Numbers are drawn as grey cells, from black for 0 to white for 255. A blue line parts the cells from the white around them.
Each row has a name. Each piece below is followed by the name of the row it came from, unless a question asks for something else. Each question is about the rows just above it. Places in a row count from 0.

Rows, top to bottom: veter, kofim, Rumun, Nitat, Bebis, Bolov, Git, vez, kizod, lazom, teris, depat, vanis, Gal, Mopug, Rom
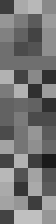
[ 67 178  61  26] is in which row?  depat
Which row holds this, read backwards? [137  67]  Bolov
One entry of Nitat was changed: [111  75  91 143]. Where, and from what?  2, [83]

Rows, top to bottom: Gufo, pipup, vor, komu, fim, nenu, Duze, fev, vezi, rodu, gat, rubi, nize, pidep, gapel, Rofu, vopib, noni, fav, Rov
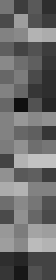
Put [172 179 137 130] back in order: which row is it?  vor
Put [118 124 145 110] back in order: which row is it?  gat
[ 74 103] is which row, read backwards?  Rofu
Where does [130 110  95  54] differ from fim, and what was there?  0, [137]
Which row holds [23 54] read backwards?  Rov

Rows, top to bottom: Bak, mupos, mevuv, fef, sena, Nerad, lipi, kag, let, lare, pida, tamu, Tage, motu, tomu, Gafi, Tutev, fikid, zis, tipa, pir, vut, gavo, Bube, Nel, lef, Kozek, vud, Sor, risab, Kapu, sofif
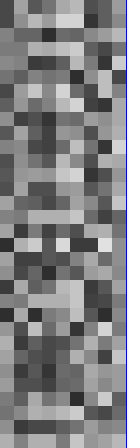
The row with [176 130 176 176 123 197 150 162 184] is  sofif
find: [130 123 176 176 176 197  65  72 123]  vut
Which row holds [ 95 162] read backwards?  lare

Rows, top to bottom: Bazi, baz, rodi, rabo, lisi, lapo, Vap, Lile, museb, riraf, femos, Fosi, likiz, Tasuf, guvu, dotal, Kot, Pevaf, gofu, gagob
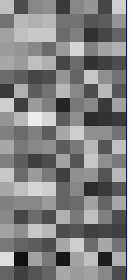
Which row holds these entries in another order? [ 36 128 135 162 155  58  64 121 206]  Lile
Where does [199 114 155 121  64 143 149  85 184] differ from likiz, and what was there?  1, [107]

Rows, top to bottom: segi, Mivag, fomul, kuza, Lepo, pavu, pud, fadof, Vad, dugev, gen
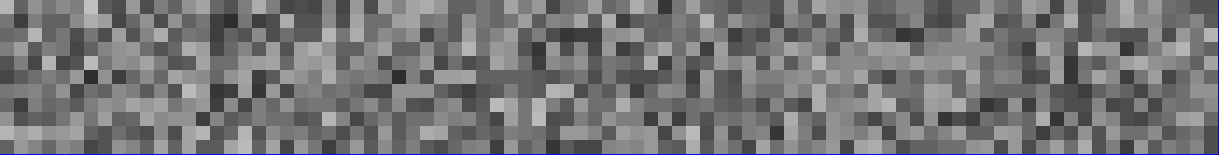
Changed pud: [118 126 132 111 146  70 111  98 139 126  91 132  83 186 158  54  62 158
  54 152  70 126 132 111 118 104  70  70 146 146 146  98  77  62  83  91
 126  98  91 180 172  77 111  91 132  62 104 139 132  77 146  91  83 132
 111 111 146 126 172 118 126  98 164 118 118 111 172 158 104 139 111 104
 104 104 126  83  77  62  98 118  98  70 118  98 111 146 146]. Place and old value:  66, [164]
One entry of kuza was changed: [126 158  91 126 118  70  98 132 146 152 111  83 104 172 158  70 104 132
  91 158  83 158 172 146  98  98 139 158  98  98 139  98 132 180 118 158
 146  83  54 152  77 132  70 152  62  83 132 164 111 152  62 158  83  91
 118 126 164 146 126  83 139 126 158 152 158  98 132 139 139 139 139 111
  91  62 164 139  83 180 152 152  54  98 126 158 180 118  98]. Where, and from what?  35, [152]
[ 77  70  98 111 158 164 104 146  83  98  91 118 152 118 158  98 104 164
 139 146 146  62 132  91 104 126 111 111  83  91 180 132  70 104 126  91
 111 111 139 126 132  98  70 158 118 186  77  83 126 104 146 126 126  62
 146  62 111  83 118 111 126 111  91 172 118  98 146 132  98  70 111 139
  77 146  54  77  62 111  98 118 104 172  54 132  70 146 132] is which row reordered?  Vad
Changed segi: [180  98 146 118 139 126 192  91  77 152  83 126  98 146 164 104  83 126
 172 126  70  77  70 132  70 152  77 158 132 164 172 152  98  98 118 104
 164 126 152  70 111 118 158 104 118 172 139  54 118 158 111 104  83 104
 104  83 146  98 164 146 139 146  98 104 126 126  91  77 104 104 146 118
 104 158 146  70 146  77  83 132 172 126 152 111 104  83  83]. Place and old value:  10, [77]

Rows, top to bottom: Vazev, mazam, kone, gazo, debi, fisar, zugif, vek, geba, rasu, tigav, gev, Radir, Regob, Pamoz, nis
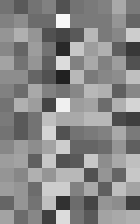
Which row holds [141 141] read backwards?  fisar
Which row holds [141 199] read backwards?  gev
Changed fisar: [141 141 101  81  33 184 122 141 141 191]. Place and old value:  7, [135]
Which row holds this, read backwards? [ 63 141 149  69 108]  Pamoz
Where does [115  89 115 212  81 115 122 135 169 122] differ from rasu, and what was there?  7, [129]
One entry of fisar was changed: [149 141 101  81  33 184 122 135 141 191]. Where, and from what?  0, [141]
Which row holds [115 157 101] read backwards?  gazo

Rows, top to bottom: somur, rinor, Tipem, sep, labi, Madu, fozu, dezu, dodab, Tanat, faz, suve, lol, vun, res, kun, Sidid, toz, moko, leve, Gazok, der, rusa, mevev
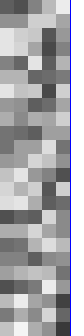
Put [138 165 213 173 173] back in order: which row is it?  Sidid
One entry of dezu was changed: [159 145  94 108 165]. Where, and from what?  0, [152]
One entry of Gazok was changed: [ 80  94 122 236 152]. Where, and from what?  1, [102]
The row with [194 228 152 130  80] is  lol

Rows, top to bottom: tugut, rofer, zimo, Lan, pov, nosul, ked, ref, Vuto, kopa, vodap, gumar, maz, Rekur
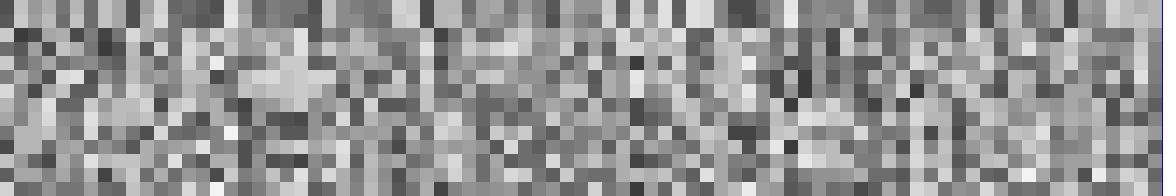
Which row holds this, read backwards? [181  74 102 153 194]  nosul
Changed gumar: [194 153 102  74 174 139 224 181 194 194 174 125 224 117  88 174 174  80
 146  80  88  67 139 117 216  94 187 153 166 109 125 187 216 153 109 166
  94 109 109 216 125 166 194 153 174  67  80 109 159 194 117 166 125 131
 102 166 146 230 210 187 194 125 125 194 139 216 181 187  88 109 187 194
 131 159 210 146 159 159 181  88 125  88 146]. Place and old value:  46, [88]
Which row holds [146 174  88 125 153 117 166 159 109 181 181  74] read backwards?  tugut

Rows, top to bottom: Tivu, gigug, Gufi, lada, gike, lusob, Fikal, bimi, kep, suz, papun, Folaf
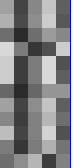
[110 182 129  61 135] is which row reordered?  kep
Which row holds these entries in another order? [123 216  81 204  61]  gike
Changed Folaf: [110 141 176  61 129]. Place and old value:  2, [182]
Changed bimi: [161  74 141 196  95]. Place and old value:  1, [68]
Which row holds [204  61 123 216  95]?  lusob

